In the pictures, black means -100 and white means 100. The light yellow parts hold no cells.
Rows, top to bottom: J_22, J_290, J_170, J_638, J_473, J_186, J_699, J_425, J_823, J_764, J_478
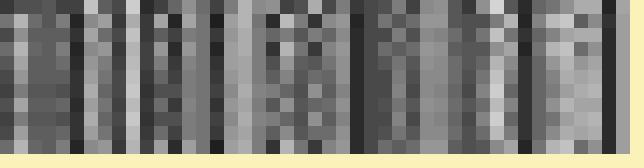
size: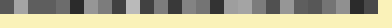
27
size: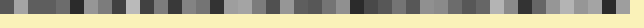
45

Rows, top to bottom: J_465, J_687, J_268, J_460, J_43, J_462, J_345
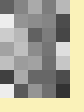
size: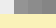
4
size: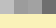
4

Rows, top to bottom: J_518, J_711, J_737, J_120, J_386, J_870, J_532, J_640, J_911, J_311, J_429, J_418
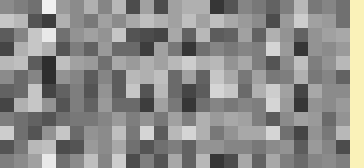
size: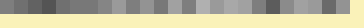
25
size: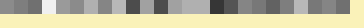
25

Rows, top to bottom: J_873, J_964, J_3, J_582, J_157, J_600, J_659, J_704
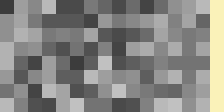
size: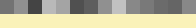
14
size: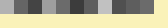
11
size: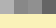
4
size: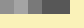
5
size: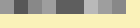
9
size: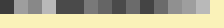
15

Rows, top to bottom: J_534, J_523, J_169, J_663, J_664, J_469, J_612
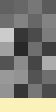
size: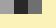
3
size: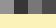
4

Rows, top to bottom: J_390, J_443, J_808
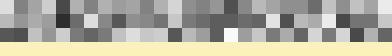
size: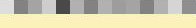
14
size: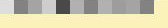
11
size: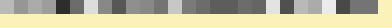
27
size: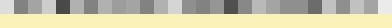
28
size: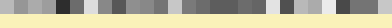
28
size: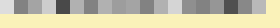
19
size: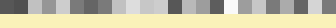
24

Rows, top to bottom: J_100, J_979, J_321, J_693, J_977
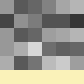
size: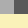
2
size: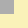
1
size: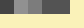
5

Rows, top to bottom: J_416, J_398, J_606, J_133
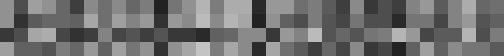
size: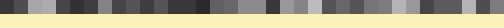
36
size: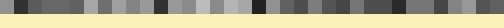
36
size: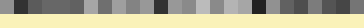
26
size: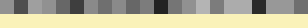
22

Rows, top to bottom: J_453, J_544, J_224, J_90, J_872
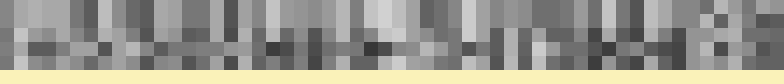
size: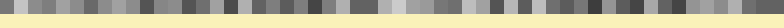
56
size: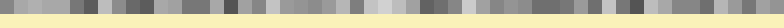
56
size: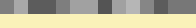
14
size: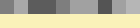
10
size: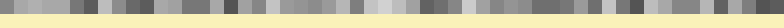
56

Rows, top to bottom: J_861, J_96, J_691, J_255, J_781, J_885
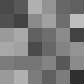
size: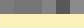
6
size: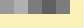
5
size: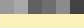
6
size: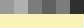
6
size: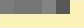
5
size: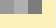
3
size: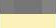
4

